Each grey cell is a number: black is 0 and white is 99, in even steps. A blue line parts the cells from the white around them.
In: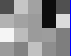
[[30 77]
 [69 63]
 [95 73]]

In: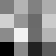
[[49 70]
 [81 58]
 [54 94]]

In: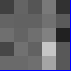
[[25 39]
 [39 38]
 [43 39]]

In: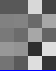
[[34 34]
 [50 51]
 [47 42]]

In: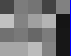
[[27 48]
 [75 51]
 [44 47]]

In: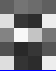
[[37 45]
 [86 21]
 [51 96]]

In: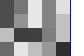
[[30 46]
 [30 57]
 [74 24]]

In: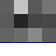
[[37 76]
 [35 14]
 [39 42]]
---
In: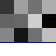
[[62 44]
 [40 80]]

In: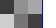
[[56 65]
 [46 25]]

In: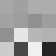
[[62 67]
 [61 56]]

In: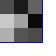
[[10 38]
 [63  4]]

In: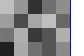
[[58 19]
 [29 64]]

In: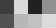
[[84 13]
 [71 75]]
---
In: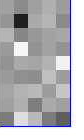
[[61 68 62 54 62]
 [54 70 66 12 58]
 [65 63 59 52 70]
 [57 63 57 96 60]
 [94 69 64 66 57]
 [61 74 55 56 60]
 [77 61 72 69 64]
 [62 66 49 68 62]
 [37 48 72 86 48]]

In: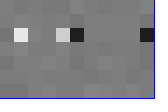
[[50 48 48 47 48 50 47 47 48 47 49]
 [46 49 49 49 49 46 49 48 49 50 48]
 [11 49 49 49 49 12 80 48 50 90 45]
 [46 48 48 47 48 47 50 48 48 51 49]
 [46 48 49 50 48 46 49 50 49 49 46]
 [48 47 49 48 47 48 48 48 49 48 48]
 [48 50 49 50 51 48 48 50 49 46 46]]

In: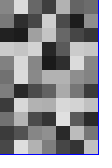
[[42 39 69 24 40 85 52]
 [55 11 29 80 27 18 47]
 [21 27 40 76 62 11 13]
 [77 79 35 15 82 76 79]
 [52 85 18 10 52 84 50]
 [51 55 69 69 53 85 44]
 [23 46 66 38 29 16 49]
 [75 82 84 68 69 84 23]
 [16 35 87 20 29 70 44]
 [46 73 16 56 52 32 23]
 [75 20 27 49 69 86 28]]

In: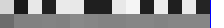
[[14 91 12 92 12 95 90 12 12 90 91 13 90 10 83]
 [52 52 52 51 52 52 51 51 52 53 50 51 50 50 42]]

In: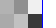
[[93 56 69]
 [22 75 66]]

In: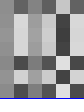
[[38 77 37 51 38 55]
 [84 26 78 61 84 56]
 [83 24 80 63 83 58]
 [84 26 78 61 83 56]
 [28 87 32 48 29 53]
 [82 26 79 62 81 57]
 [29 87 32 49 30 54]]

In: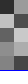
[[60 18]
 [30 75]
 [78 38]
 [67 55]
 [27 51]]

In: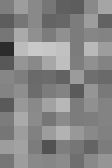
[[64 53 36 37 46 53 61 49]
 [38 61 48 40 39 53 46 36]
 [51 52 48 56 48 56 66 46]
 [61 72 48 75 77 78 73 17]
 [51 56 49 74 65 53 58 34]
 [41 43 60 38 42 41 49 52]
 [47 58 35 51 48 42 55 51]
 [51 56 48 71 63 53 59 35]
 [51 49 48 54 46 54 66 48]
 [50 53 59 69 61 50 61 46]
 [48 39 46 49 32 48 63 61]
 [58 53 43 54 52 53 61 46]]
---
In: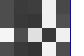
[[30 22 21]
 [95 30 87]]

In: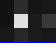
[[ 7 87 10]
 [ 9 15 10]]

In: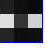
[[86 20 81]
 [14  5  6]]

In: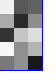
[[66 16 55]
 [20 77 86]]

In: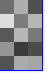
[[86 48 71]
 [34 71 47]]

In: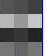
[[71 59 77]
 [17 21 14]]
